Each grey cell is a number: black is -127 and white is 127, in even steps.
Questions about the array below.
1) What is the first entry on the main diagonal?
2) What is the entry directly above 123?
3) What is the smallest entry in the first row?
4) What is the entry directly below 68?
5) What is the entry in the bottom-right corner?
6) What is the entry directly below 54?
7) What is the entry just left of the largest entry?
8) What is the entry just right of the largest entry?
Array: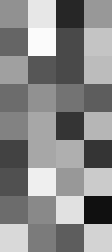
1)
17
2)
103
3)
-89
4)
60
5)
83
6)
-75
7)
-26
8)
-54

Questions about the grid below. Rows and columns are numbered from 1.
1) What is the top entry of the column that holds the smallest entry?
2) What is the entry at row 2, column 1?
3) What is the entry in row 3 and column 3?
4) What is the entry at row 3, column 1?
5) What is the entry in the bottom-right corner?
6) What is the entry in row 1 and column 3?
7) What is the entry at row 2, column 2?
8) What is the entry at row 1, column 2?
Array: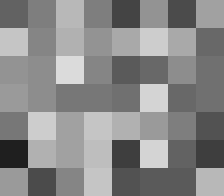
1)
-29
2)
69
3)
91
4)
19
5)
56
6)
56
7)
5
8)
-1

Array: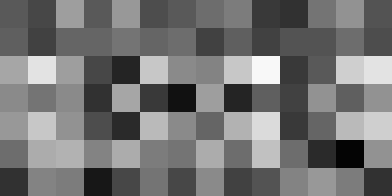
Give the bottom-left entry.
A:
-78
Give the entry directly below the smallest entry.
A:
-3
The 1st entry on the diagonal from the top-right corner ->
-44
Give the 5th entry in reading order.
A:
24
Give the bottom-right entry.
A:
-78
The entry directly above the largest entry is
-62
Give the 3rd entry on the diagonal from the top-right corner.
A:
-38
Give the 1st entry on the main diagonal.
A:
-38
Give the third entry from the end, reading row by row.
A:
24
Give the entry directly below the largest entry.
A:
-32
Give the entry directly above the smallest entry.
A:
58
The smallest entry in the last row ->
-104
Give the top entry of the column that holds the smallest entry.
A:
18
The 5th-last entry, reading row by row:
-44
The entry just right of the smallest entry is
18
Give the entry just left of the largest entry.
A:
71
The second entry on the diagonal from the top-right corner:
-18

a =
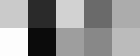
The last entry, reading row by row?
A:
59
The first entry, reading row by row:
74
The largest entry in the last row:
125

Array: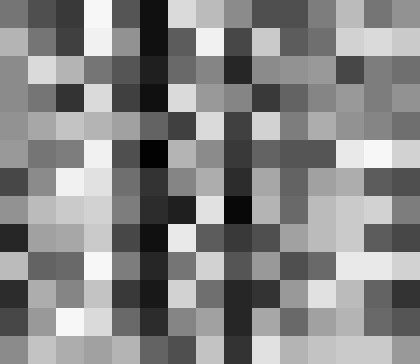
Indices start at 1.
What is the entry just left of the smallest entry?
-48
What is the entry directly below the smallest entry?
-76
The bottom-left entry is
11
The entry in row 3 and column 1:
11
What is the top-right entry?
18
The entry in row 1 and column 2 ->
-48
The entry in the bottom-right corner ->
25
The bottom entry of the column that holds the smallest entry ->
-28
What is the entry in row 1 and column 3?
-70
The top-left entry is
-10
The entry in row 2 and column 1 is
52
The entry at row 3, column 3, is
52
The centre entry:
45
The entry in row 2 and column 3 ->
-63
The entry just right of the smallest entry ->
52
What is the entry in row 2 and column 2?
-10
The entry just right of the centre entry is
-83
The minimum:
-125

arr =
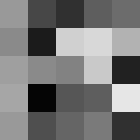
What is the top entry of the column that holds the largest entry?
-19
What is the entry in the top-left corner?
25
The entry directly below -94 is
102
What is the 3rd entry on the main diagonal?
2
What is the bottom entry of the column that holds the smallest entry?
-48
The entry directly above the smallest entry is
10
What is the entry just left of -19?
-33

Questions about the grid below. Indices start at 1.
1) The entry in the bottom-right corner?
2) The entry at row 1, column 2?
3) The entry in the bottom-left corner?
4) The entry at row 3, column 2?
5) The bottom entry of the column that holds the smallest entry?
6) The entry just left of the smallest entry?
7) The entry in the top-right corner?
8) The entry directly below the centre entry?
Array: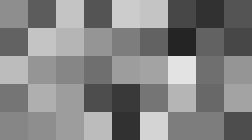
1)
-50
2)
-35
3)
6
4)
21
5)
-2
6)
-29
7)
-43
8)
-70

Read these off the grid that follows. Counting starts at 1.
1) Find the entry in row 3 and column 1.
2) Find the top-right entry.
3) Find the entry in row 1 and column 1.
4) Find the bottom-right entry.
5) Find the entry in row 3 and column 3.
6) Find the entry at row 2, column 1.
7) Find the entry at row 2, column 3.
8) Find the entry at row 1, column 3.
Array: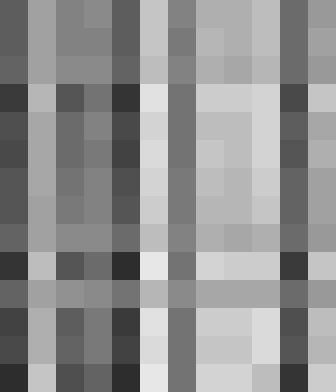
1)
-28
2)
25
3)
-34
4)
76
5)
10
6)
-34
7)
2
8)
2

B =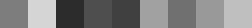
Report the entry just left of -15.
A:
33
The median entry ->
-2
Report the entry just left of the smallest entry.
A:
85
